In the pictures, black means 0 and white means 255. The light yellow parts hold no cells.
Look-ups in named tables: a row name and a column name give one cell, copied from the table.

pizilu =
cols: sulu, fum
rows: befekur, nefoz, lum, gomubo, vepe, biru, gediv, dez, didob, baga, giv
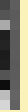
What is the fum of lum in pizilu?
94
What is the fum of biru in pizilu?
92
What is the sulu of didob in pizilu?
13
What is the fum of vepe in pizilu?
91
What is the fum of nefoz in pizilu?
91
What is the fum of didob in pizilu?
94
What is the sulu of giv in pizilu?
213
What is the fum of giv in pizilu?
97
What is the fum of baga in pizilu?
100
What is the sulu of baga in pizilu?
188

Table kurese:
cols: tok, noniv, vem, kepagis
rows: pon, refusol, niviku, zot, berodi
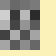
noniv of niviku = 68
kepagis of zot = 164
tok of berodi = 165
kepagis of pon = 122
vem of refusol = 185
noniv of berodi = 90
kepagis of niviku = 90
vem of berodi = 140
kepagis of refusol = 43
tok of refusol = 207
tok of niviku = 179
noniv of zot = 174
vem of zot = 80
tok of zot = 65
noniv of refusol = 56
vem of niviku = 148

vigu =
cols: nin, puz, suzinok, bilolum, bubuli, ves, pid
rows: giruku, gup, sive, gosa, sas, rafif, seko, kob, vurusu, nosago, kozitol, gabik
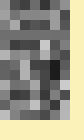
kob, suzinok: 177
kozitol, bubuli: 104
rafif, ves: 99
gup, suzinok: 135
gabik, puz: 130
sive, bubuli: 75
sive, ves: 156

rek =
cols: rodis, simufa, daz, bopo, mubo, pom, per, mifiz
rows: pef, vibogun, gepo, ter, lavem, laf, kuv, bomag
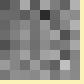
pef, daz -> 169
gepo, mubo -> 151
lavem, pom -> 117
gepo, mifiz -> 177
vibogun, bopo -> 120
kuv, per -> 192
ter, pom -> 162
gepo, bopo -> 115
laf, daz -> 160
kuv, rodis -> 154
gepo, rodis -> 101
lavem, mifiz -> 167

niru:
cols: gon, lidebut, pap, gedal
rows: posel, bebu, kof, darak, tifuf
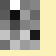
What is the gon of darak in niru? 195
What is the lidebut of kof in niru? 70
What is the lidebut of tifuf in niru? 191
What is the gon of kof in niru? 131
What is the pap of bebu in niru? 157
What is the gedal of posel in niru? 133
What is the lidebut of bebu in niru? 15
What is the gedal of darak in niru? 24
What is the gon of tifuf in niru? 112
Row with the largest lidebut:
posel

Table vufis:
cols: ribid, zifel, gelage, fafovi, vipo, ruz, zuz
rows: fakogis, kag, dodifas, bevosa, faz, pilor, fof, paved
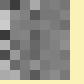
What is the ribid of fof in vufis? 183
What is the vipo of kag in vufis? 120
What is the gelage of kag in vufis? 129
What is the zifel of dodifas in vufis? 129
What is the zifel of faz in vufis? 103
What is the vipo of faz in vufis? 121
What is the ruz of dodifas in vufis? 123
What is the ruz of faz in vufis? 129
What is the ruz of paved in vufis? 139
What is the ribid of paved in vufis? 170
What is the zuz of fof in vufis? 129

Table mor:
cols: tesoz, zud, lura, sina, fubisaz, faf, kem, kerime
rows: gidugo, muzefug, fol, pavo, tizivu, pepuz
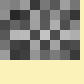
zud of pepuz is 55
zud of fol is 100
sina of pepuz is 148
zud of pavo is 182
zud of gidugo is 127
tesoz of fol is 72
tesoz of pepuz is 156
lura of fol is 82
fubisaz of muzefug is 87
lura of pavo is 186
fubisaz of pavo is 195
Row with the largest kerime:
pavo

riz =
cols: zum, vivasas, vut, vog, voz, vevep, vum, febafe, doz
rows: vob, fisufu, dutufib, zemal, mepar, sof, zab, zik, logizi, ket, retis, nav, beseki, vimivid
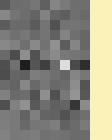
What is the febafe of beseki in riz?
107
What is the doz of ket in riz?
88
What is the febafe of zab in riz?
75
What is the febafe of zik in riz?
133
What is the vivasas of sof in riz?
76
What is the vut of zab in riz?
29
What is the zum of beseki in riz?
126
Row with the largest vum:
zab

